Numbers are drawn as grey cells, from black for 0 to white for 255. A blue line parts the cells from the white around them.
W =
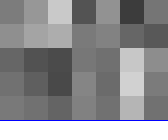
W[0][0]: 124
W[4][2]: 100
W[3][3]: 133
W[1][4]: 130
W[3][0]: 113
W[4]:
[121, 113, 100, 129, 113, 181, 113]
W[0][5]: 60
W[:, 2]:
[201, 173, 75, 73, 100]
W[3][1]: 95
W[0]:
[124, 151, 201, 83, 146, 60, 117]

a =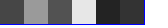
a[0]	70
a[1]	154
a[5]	51

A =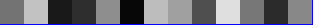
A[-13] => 114
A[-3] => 119
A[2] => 24
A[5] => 7

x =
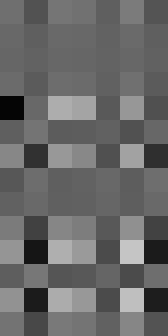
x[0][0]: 111
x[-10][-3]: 89
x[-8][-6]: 49
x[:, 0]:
[111, 104, 102, 107, 5, 95, 135, 87, 97, 123, 149, 94, 146, 115]
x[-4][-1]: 27
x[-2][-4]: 152
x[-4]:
[149, 21, 175, 154, 75, 197, 27]
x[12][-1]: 29
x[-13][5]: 106
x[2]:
[102, 98, 103, 102, 99, 103, 97]
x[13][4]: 97
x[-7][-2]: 93
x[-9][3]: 93
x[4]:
[5, 104, 173, 164, 89, 151, 80]
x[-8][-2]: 162
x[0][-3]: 95
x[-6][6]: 105
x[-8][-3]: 80
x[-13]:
[104, 95, 105, 104, 98, 106, 95]
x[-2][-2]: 191
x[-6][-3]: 102
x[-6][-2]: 94
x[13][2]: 121
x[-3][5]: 75
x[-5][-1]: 66
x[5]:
[95, 116, 92, 93, 97, 81, 103]

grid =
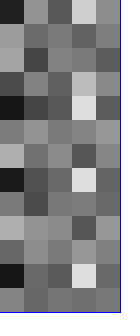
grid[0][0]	32
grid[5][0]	124
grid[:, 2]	[87, 121, 130, 97, 87, 121, 138, 105, 119, 138, 121, 89, 117]
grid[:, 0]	[32, 155, 164, 75, 22, 124, 175, 26, 122, 175, 102, 22, 133]
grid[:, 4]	[141, 126, 91, 137, 91, 151, 135, 101, 104, 151, 128, 104, 119]
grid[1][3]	99
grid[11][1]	105
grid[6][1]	114
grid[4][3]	222
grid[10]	[102, 141, 121, 152, 128]
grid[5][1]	148
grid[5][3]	132
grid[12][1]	102

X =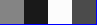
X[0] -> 132
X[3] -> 75

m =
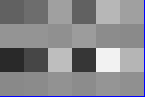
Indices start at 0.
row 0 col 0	97
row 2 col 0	41
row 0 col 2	160
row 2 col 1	70
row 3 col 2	146
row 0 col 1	109

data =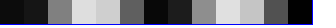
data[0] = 12
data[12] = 1
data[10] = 197

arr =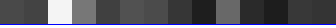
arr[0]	73
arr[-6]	30
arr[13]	52
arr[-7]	54
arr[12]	56

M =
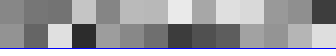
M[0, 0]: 135
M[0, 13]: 61
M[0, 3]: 197
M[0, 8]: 167
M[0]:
[135, 118, 115, 197, 133, 186, 184, 234, 167, 223, 217, 153, 143, 61]
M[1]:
[147, 101, 224, 44, 157, 136, 111, 60, 80, 93, 162, 148, 181, 222]

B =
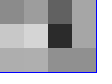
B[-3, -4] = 139
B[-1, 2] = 144
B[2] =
[174, 175, 144, 144]
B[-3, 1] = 157
